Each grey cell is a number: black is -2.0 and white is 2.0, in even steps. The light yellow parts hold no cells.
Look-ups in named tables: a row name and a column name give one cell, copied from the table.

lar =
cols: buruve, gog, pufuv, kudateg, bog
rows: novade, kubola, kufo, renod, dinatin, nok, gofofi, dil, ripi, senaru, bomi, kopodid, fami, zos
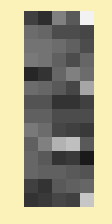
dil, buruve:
-0.5
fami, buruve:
-1.0
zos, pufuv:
-0.9
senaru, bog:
-0.6
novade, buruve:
-1.0
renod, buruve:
-0.1

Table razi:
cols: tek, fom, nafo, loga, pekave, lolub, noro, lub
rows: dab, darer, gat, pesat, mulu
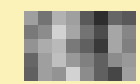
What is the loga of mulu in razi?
1.3
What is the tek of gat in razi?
0.3
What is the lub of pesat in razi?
0.4
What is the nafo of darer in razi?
1.3
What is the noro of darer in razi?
0.6
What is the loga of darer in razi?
0.6
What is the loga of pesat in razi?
0.4
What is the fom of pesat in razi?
0.5
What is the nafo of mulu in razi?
0.3
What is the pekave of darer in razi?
-0.2
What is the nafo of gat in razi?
0.9
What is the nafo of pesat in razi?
1.0
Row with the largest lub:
mulu

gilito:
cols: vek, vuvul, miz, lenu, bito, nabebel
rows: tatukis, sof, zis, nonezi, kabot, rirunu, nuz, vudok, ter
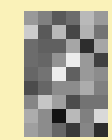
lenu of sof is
-0.9
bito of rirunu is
0.7
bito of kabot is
0.4
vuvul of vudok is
0.2
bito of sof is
0.8
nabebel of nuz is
-0.2
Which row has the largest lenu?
nonezi

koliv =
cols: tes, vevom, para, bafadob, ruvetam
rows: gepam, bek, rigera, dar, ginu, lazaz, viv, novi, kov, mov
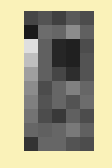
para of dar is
-1.4
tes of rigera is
1.5
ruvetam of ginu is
-0.7
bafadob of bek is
0.2
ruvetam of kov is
-0.5
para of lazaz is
-0.4
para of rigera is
-1.4

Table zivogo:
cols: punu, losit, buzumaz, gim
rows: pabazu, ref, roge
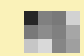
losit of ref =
0.2
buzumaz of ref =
0.0
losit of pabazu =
0.0
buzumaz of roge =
0.1
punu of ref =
-0.1
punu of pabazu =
-1.4
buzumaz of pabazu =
-0.1
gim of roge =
0.5
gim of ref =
0.6
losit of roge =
1.4
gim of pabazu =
1.3
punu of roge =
1.1
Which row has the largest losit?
roge

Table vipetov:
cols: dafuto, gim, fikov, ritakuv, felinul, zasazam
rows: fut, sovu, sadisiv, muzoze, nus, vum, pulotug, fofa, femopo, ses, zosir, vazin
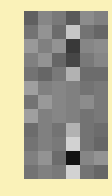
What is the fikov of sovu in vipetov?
-0.3
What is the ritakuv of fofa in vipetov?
0.0
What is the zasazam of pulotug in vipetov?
-0.1
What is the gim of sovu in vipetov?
0.3
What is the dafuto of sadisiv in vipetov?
0.4
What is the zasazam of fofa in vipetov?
-0.1
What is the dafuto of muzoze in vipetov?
0.0
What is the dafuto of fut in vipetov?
-0.5
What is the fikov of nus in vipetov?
-0.1

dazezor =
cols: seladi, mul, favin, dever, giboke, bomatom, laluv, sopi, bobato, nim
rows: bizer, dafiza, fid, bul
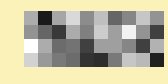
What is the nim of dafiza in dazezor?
-1.0
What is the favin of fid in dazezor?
-0.3
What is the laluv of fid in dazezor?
0.5
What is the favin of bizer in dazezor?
0.6
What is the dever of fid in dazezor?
-0.2
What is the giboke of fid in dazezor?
-1.0
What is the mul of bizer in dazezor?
-1.6
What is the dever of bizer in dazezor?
1.4
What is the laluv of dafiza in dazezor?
0.5
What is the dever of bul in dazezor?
-0.3
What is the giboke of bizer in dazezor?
0.2
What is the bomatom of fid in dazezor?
0.5
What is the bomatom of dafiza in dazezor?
1.2
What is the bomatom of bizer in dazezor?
1.0
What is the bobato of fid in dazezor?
-1.0
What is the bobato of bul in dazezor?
0.9
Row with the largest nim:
fid

